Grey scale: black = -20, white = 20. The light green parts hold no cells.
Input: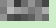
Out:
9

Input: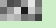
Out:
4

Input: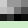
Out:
8

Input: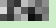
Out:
-10

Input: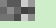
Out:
2

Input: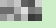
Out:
-3

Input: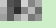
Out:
-5

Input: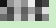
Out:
-9
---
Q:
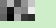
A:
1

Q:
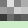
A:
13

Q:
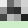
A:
-13

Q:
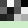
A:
-7

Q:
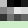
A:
16

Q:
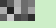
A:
-3

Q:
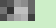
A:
10

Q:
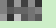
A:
-2

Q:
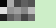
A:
1
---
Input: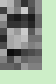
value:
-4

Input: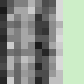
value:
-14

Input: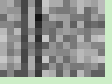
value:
-5

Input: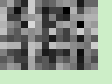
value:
-2

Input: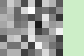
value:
0

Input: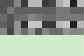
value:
1

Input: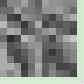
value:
5
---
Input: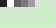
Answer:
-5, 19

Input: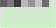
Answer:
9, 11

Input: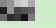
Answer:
-9, 13

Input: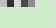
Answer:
14, 14

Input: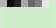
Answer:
6, 16

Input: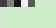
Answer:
-16, 18

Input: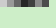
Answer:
-14, 12

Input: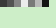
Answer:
17, 17

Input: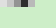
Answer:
3, 15
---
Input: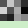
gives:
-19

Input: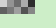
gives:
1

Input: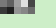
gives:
-3

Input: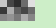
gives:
-3

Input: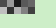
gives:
-10

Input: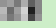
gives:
1
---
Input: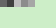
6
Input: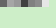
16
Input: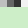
18
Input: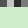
-1
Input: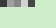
-9
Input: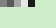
-16
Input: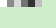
10
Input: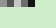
-17
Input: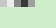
5
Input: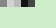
-9
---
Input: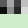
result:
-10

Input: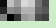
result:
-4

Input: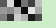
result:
16

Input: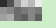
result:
1

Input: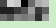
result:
-11

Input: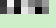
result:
-4

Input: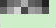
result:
-7

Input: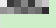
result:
7

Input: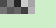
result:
12

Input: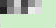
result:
3
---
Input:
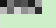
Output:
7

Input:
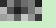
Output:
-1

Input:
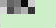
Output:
8

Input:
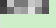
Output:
1

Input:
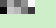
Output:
-1

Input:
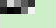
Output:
-2

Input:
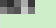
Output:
11

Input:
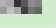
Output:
-2

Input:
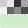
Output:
2

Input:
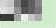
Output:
-5
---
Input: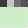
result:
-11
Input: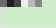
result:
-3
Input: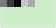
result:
-1
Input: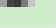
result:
5
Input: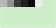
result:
9
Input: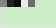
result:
1
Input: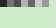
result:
-14
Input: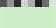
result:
-7
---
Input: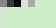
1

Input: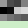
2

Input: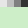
16

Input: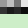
-12

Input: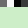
-3

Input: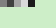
0

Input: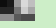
2
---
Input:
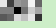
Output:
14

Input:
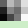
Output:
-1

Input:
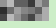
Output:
3

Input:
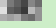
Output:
7

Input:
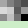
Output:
-2

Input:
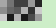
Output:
8

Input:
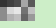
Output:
10

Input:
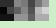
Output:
3

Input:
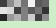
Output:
8

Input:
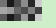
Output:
-10
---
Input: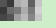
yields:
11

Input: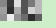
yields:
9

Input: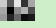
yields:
6

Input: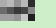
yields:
-13

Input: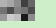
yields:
-4

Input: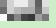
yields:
15
